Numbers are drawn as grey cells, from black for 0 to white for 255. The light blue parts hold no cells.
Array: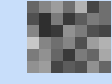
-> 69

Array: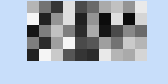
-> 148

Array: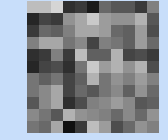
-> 58

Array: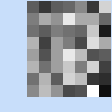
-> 55

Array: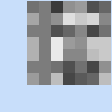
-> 80

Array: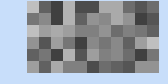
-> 85
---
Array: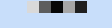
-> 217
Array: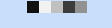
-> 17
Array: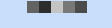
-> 99
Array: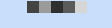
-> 67
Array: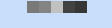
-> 121
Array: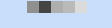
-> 144
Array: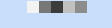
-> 243
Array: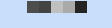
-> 77
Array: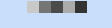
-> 201
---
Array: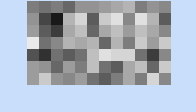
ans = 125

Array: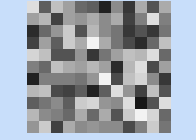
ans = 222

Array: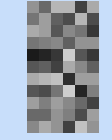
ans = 147

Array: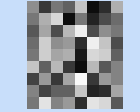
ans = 142

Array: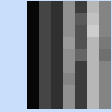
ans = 7

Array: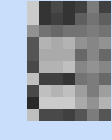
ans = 203
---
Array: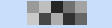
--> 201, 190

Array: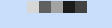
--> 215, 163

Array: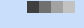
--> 194, 162

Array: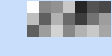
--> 253, 210

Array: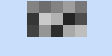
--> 202, 190

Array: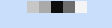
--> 244, 199

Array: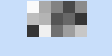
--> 250, 240

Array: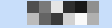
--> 249, 229

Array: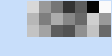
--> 250, 216

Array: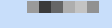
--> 195, 174
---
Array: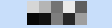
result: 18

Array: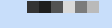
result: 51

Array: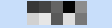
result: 55

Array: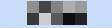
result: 35

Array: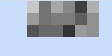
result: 62

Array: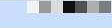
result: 82

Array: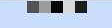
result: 29

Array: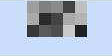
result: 43

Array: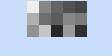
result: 48
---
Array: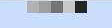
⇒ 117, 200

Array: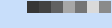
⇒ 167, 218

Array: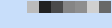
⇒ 133, 208

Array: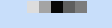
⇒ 7, 221

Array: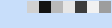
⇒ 230, 241

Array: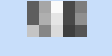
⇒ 229, 250

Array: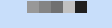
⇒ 112, 193

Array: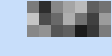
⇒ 174, 197

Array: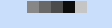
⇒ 75, 197

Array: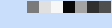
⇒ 8, 247
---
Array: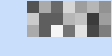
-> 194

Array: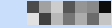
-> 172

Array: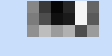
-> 26

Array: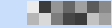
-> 59

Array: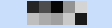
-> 159

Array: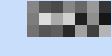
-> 32

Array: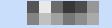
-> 119

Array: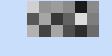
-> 98

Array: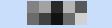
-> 17

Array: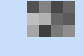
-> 178
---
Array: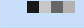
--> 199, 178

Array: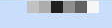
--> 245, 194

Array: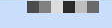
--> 220, 190

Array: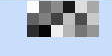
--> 252, 240

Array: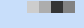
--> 205, 173

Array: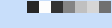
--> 253, 214

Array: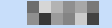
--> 214, 203

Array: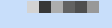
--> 211, 173

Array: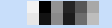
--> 242, 230

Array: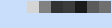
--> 213, 129
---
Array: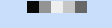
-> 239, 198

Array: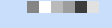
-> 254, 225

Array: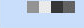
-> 234, 147

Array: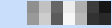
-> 247, 236

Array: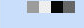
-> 238, 156

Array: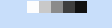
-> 253, 201

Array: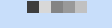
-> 216, 193
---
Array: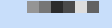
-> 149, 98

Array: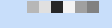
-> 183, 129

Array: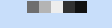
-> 110, 17

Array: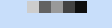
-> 205, 14

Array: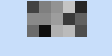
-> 66, 77

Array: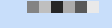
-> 131, 233

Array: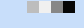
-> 189, 6
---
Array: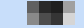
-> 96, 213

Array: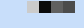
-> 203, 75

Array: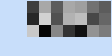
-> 62, 123

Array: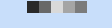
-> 41, 123

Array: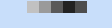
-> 193, 77

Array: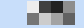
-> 237, 97

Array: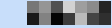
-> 119, 47
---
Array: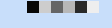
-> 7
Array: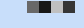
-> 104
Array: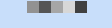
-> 146
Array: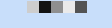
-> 205
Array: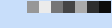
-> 151
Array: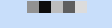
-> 146
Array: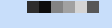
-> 45
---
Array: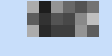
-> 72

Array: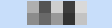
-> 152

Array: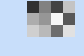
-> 150

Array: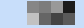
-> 101

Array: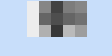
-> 78

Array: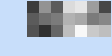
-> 168
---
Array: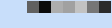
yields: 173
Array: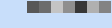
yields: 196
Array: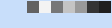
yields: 119
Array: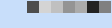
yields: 192
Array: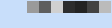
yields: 208
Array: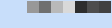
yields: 185
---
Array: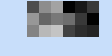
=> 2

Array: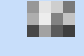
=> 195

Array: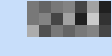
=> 50

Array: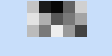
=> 164

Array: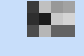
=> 212

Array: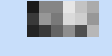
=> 151
